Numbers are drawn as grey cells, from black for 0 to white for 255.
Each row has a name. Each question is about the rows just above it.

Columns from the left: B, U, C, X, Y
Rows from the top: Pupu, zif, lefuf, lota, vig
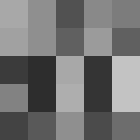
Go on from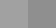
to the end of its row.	[ 96 155  96]
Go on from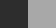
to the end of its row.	[ 52 195]

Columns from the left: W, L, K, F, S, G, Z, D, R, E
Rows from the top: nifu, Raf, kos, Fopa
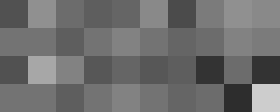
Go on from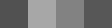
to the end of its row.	[101  87  94  51 108  51]
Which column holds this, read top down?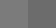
D

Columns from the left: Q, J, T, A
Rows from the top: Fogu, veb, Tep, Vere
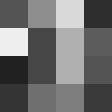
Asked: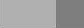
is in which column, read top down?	T
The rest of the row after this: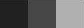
[84]
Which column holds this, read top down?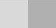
T
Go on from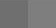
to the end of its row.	[58]
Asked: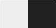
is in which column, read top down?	Q

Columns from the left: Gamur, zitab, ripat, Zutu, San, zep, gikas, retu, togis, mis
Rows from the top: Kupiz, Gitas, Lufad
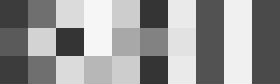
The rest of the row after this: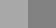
[226  82 240  74]
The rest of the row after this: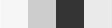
[ 82 240  74]
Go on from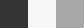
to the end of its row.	[130 226  82 240  74]

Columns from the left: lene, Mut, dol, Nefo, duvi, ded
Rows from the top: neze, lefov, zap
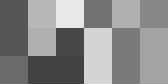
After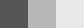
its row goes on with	[114 176 135]
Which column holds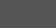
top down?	lene
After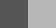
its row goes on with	[232 114 176 135]
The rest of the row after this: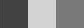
[163]
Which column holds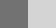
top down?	Nefo

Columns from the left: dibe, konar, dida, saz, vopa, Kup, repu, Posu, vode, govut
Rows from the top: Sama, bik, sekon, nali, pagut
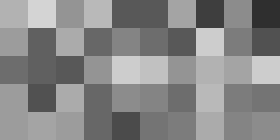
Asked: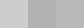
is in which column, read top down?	Posu
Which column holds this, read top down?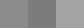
vode
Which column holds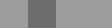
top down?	dibe

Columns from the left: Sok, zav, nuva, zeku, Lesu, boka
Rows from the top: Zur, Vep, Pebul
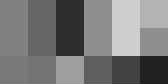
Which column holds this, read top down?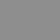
zeku
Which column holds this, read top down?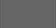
zav
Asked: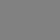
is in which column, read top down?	Sok

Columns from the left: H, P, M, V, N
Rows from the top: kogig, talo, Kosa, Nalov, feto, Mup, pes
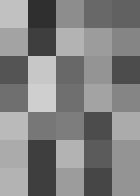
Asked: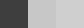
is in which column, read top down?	P
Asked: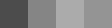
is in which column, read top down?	N
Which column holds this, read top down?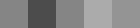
N
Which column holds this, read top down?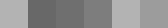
M
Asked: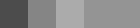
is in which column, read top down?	N
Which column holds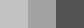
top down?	H
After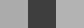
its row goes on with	[ 91 148]

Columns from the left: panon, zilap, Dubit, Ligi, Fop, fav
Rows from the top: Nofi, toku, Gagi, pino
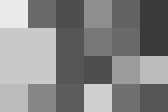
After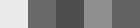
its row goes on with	[58]
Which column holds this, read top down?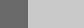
zilap
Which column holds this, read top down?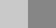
zilap

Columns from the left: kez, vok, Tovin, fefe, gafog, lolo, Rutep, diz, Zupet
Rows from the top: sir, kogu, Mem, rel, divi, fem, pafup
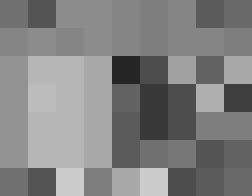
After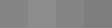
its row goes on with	[133 133 126]
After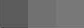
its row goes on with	[84 99]
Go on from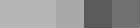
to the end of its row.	[120  84  99]
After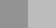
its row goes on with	[182 169  99  57  77 175  63]
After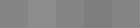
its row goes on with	[133 126]
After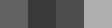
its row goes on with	[63]
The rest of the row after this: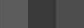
[126 126]

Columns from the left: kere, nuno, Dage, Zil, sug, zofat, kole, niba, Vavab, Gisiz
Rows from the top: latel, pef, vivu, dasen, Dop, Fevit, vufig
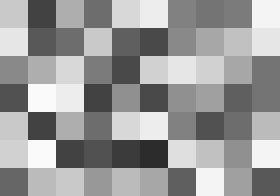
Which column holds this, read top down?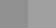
Vavab
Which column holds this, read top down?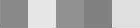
kole

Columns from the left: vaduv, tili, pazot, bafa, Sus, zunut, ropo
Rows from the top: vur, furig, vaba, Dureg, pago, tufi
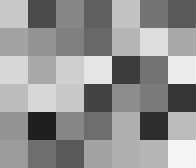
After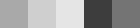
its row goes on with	[236]
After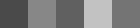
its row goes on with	[89]

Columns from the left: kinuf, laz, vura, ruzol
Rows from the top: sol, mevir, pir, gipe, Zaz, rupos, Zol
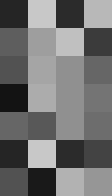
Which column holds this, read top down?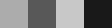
laz
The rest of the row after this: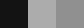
[116]
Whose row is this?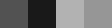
Zol
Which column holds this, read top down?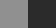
vura
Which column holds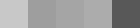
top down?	laz

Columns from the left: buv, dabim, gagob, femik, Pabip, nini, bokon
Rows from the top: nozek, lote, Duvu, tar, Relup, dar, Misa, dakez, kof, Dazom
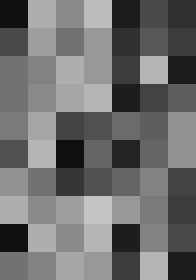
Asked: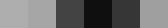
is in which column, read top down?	gagob
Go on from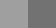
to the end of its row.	[152  48  88  60]
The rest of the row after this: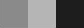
[130  74]
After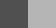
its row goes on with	[ 15 101  35 101 145]
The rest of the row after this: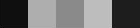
[74 48]
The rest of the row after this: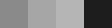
[67 94]
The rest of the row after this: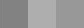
[ 60 181  29]

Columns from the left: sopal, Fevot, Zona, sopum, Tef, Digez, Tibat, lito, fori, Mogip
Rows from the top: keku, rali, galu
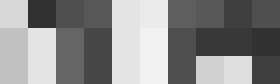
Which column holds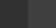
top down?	Mogip
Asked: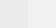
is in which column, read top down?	Digez
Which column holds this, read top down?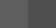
Tibat
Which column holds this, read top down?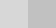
sopal
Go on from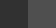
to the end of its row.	[ 87 228 234  94  87  63  79]

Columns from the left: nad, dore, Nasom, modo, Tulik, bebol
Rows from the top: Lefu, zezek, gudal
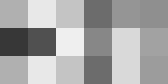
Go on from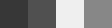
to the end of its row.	[217 162]
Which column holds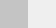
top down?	Nasom
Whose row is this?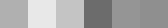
Lefu
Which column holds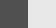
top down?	dore
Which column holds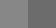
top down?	modo

